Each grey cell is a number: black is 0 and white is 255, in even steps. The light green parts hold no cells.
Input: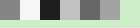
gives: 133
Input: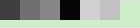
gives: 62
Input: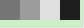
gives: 118
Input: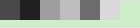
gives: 73
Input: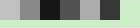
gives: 193
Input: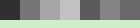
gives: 47
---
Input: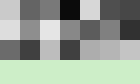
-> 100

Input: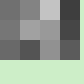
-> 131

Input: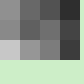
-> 104

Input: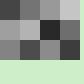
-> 116

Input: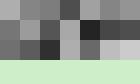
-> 133

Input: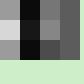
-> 11

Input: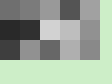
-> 123
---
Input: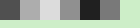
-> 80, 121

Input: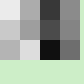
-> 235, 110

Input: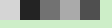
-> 213, 79

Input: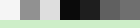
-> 245, 111

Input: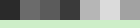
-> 42, 162

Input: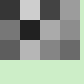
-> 54, 106

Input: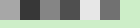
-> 167, 113

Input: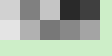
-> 209, 164
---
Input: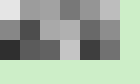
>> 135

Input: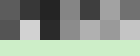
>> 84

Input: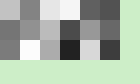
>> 117

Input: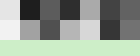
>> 242

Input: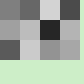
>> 160

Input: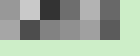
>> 166
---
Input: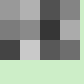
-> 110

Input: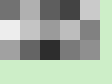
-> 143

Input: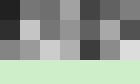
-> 220

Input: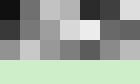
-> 186

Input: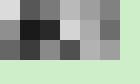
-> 158

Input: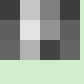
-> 102

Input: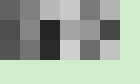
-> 192
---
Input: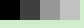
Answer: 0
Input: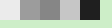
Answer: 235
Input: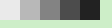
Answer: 234
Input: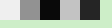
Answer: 239
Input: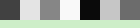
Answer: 65
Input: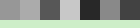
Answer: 151
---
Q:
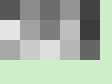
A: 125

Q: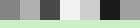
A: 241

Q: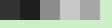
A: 140

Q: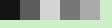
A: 211

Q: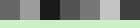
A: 83

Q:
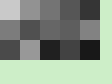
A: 102
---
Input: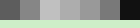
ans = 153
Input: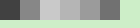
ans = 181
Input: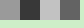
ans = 56
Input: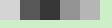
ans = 54
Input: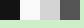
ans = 249
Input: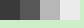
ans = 87
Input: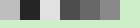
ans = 77
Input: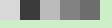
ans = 187
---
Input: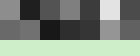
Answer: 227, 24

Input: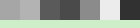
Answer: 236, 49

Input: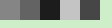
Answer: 196, 28

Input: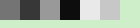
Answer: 233, 13

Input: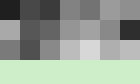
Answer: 215, 31

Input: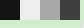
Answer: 237, 20

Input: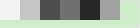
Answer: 242, 39

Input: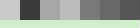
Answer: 202, 58

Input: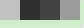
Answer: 193, 48
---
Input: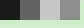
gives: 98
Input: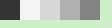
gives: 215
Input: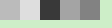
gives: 57
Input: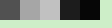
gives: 193
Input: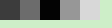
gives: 3
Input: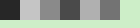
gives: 74
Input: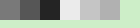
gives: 235
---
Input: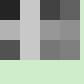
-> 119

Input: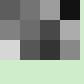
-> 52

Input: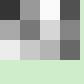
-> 180

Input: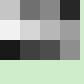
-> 77

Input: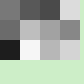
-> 183

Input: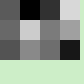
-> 110

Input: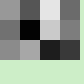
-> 29

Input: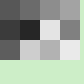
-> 178
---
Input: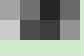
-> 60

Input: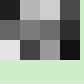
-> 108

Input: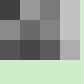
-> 130

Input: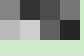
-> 96

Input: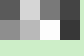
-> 253

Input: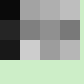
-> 144

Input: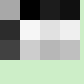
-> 225

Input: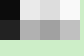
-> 161

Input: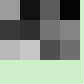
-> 117

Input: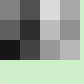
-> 188
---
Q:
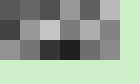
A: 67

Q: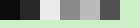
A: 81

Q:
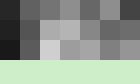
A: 39

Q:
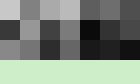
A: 25

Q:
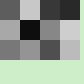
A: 56

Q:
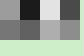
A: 97

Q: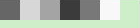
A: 120

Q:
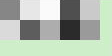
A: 93

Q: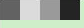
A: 154
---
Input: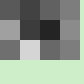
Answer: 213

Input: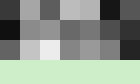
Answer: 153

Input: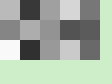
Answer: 153

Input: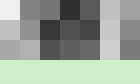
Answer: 104

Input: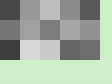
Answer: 202

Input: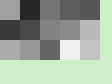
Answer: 101

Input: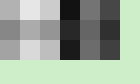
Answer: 26

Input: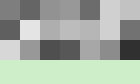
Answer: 167
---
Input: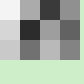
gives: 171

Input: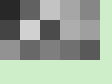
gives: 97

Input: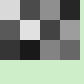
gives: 75

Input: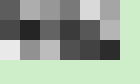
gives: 173

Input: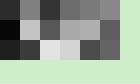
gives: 128

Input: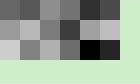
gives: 87

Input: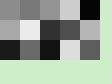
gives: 120
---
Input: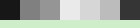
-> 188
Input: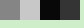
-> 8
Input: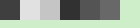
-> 84
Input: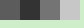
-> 116
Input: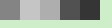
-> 81
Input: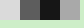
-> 22
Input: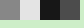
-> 23
